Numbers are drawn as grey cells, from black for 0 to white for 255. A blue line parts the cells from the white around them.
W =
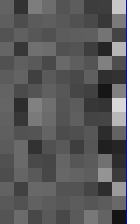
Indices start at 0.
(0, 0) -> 99
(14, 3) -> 92
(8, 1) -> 55
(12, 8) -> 59
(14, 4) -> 87
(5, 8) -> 50
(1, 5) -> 81
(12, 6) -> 94
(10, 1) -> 106
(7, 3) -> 111
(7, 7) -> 52
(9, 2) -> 84
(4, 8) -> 78
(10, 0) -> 91
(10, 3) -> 81
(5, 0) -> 92
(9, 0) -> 95
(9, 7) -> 44
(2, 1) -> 96
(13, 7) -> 46
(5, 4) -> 79
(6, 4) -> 87
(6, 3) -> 96
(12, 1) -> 101
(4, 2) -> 89
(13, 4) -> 83
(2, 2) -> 87
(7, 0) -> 101
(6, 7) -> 22
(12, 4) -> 103
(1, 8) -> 122
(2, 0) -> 83
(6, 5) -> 70
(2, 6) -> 95

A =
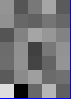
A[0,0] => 148
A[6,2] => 104
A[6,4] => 95
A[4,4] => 148
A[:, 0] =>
[148, 145, 84, 108, 109, 90, 222]
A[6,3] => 182
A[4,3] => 100
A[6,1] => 3
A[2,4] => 130
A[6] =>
[222, 3, 104, 182, 95]

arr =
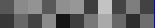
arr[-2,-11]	87
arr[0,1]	138
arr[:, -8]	[88, 139]
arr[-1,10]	110
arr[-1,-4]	170
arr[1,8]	104
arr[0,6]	62
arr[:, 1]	[138, 103]

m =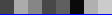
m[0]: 69
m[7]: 203
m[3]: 72
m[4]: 95

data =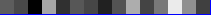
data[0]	93
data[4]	48
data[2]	1
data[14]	64

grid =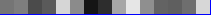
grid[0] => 117
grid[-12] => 90
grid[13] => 110
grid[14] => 215
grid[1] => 126

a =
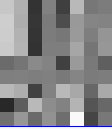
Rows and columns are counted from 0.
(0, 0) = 199
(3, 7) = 151
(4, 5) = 154
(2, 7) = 149
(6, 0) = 184
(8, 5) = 249
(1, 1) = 173
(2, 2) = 52
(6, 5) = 168
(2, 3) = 124
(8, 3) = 146
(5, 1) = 128
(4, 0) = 107
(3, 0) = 202
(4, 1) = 117
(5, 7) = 125
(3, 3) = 126
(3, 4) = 126
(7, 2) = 185
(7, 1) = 93

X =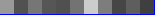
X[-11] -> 153
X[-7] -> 80
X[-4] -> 125

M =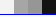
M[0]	243
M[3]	19

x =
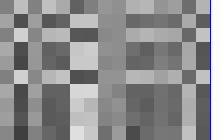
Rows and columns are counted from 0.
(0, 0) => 128
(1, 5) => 195
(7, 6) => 182
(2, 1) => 208
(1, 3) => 86
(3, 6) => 204
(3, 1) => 78
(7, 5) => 203
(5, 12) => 175
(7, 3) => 90
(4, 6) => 201
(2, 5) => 87
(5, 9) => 183
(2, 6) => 86
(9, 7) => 111
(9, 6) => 200
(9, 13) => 193
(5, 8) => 147
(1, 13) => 170
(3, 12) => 105
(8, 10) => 101
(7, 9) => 102
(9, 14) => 89
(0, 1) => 190
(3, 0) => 169
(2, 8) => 141
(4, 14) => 87
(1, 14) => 93
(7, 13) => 173
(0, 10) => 182
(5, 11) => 161
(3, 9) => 111
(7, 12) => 106
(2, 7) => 137

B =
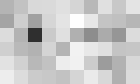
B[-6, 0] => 180
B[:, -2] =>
[200, 192, 150, 196, 178, 176]
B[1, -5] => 254
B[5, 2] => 203
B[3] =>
[207, 185, 178, 212, 180, 242, 232, 224, 196, 198]
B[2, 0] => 220
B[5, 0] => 237
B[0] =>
[180, 194, 217, 218, 224, 213, 184, 224, 200, 228]
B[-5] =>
[164, 206, 161, 214, 228, 254, 231, 196, 192, 182]
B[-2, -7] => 194
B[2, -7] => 202
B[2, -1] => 220
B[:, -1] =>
[228, 182, 220, 198, 216, 219]
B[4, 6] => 204
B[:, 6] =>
[184, 231, 141, 232, 204, 234]
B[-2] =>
[226, 209, 184, 194, 237, 241, 204, 156, 178, 216]
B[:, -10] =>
[180, 164, 220, 207, 226, 237]
